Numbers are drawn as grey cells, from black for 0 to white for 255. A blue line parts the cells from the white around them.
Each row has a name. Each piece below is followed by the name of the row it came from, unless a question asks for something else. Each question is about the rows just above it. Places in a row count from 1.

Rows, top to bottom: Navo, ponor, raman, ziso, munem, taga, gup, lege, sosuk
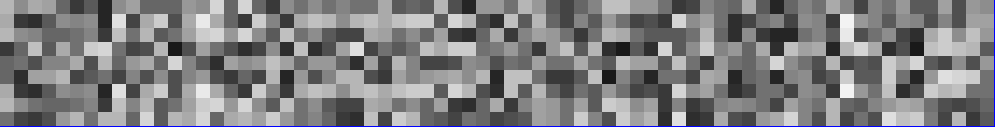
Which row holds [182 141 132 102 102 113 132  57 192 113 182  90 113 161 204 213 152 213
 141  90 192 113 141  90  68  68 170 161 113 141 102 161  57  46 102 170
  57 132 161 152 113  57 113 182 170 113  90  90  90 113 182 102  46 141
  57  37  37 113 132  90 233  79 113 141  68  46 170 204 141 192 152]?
raman
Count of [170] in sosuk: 4
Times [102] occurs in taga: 3

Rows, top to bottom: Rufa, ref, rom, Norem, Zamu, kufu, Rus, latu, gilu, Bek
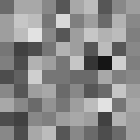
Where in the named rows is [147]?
latu, 4
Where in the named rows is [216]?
ref, 5
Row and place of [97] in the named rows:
kufu, 2
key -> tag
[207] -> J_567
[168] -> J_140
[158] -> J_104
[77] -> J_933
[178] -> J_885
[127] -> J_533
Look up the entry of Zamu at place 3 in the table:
J_885
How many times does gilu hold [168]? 1

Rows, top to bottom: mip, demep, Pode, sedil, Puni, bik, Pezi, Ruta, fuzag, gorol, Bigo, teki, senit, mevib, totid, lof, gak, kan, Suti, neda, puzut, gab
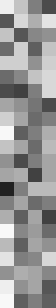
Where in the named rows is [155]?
gak, 3
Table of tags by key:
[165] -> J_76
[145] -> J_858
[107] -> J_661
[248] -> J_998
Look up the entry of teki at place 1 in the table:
J_858
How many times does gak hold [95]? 0
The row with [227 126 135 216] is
Suti
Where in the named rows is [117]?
Ruta, 3

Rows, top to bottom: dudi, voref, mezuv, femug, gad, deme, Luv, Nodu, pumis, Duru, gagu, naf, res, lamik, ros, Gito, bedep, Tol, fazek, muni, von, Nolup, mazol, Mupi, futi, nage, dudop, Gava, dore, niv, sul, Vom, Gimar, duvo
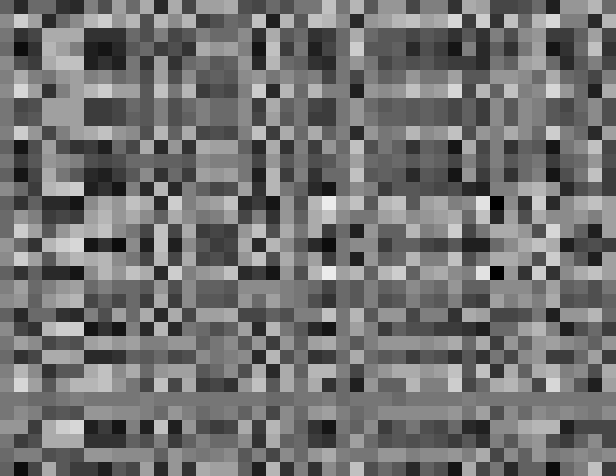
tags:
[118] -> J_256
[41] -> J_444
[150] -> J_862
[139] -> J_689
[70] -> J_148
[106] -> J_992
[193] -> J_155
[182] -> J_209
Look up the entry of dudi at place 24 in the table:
J_155
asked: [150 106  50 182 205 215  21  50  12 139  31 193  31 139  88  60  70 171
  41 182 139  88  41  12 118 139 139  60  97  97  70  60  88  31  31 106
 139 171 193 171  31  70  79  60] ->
Tol
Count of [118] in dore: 34

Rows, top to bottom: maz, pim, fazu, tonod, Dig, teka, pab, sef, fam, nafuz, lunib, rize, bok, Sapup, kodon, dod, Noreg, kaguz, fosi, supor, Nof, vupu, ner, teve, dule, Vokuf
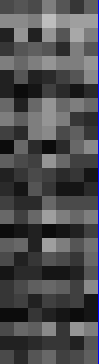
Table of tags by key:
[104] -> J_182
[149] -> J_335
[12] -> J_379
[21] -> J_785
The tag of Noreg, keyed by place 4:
J_379
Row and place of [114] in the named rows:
kaguz, 7

